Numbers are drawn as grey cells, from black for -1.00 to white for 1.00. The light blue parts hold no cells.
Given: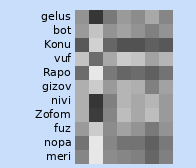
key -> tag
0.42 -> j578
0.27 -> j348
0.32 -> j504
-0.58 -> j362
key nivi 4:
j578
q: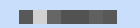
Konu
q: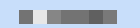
nopa
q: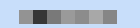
gelus

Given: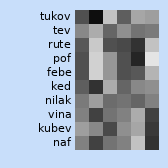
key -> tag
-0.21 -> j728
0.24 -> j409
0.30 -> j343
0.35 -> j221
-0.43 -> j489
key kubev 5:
j343
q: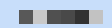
rute
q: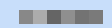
tev
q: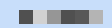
febe
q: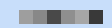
kubev
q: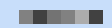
vina

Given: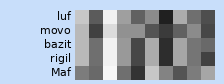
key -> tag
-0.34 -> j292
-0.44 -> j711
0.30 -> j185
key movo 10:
j711
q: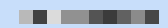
movo
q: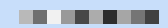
rigil
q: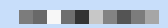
Maf

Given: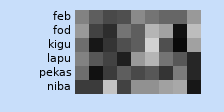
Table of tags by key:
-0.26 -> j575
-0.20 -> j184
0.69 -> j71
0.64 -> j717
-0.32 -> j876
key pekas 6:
j876
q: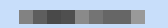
feb
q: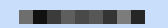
pekas

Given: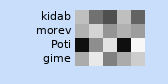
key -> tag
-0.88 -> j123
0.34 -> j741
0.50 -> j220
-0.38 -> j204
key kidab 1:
j220
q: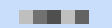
kidab

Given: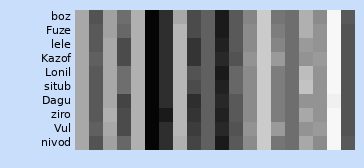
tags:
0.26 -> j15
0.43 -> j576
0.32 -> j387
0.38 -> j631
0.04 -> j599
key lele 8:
j576
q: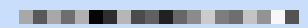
situb
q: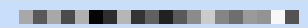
lele
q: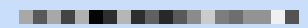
Dagu

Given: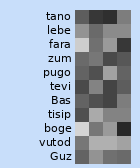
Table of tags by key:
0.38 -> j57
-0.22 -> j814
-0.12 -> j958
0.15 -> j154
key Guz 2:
j154
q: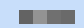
Guz
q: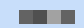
pugo
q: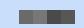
zum
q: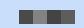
tevi
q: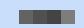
Bas

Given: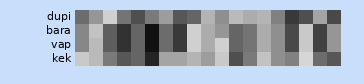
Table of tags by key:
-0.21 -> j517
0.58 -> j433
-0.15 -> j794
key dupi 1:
j794
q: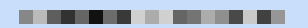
vap
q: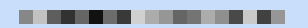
bara

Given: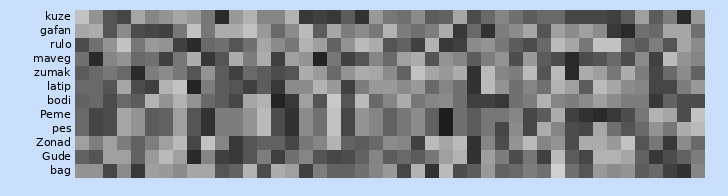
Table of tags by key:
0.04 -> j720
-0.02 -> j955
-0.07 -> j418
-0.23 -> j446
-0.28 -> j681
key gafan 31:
j955
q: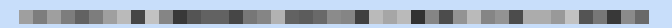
Zonad
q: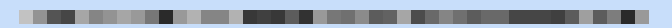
kuze
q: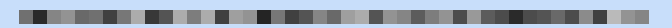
maveg
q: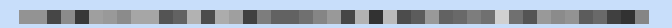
bag
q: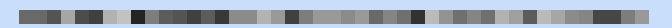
latip

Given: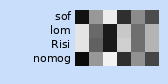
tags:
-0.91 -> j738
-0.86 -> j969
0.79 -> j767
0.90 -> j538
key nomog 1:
j738
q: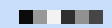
nomog
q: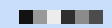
sof
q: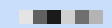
Risi

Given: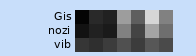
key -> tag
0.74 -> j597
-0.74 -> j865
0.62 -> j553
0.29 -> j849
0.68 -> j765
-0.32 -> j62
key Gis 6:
j765
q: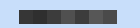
vib

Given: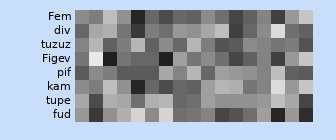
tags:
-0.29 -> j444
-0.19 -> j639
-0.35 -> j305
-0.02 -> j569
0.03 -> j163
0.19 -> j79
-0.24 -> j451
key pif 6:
j444
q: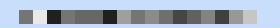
Figev
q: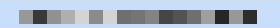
fud
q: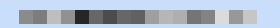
kam
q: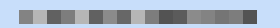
tuzuz

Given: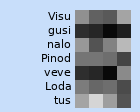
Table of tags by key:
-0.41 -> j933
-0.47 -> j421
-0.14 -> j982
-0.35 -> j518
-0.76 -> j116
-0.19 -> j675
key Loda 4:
j933
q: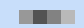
nalo
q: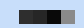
veve
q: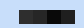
gusi

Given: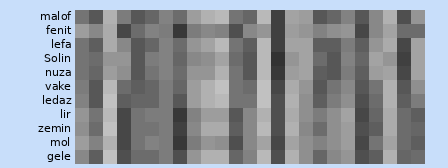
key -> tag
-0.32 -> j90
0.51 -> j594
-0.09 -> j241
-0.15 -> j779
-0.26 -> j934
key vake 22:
j241
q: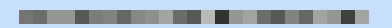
Solin
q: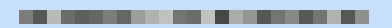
vake
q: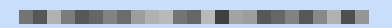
malof
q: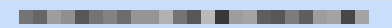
nuza

